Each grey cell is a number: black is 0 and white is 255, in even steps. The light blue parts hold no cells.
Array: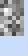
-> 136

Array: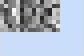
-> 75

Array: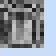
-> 137

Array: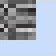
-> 170

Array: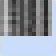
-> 156

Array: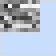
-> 245

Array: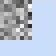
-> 251
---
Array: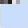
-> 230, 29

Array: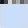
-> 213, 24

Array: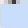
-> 234, 61

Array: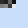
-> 230, 17

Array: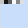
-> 249, 21

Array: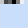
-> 239, 1

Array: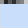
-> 203, 35

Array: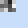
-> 240, 35
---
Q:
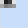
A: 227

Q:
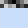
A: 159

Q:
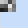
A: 112

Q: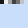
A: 236

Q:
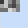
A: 112

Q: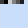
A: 4
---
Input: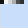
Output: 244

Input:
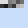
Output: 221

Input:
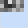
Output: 58

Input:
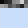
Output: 36

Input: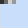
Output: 108

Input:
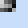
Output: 110
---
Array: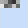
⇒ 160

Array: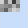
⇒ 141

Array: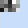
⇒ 80

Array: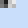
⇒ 29

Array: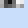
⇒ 70

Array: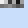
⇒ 199

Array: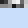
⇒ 64

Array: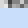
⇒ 188
